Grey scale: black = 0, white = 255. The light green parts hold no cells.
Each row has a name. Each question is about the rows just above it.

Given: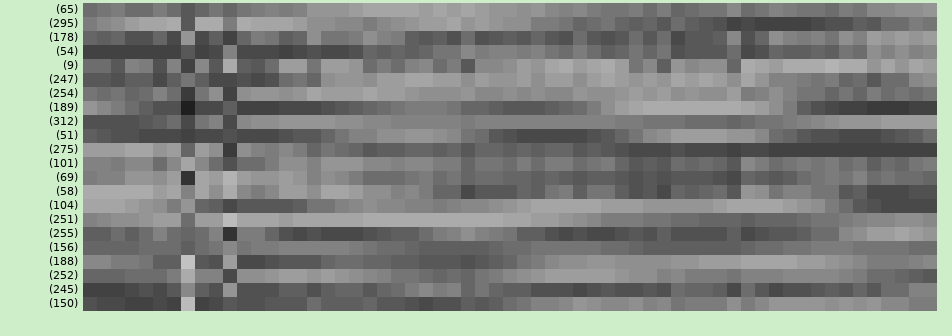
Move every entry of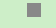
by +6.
[142]
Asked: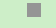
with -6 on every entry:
[143]
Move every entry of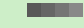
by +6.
[ 94 108 123 142]
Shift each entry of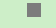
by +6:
[130]

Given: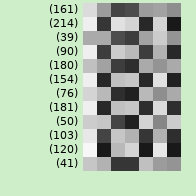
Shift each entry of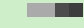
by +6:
[176 176  82  67]
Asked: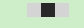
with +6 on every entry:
[218  46 218]
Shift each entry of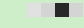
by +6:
[231 218  46 218]
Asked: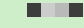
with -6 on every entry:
[ 55 198 179  55]

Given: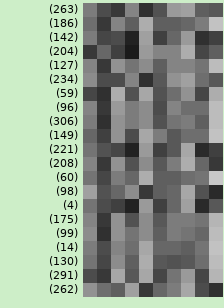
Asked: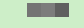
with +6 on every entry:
[122 130 101]
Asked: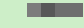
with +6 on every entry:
[130  94 116 116]
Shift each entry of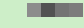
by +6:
[146  88 122 130]
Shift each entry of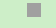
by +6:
[166]
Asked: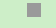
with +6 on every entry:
[160]
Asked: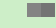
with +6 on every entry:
[138 122]

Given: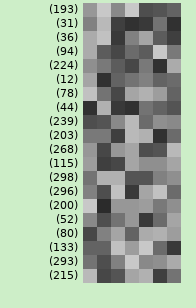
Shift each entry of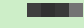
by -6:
[ 57  43  51 109]
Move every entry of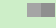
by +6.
[171 149]
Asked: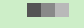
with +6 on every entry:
[ 90 143 191]

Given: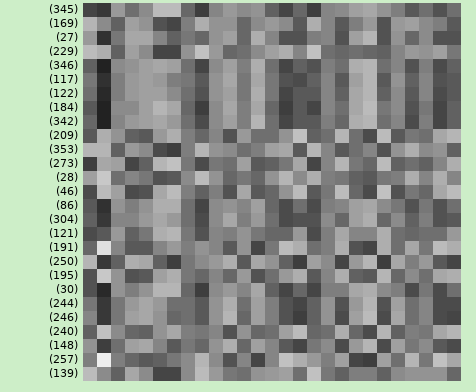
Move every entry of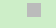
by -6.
[181]
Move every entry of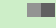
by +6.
[153 103]
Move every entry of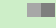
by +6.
[173 132]
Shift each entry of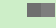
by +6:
[117 132]
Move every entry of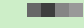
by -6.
[ 97  56 127 147]
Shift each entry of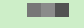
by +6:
[125 145  88]

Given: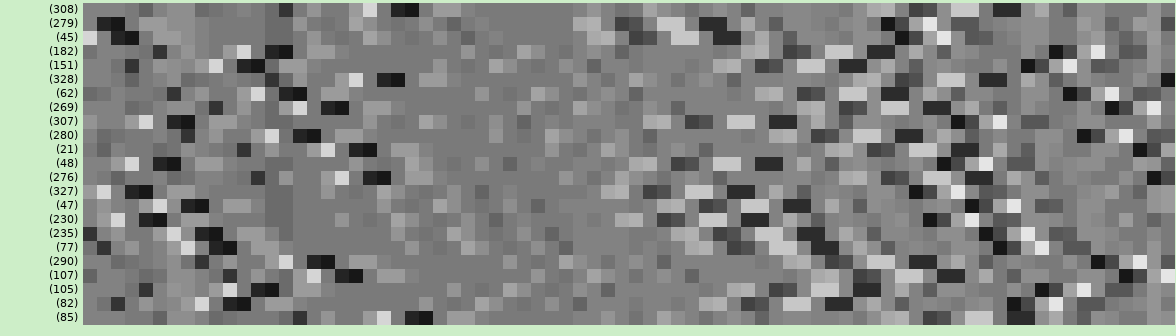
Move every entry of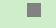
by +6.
[136]
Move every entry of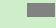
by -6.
[124 124]
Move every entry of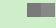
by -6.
[116 130]
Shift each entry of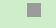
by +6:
[161]

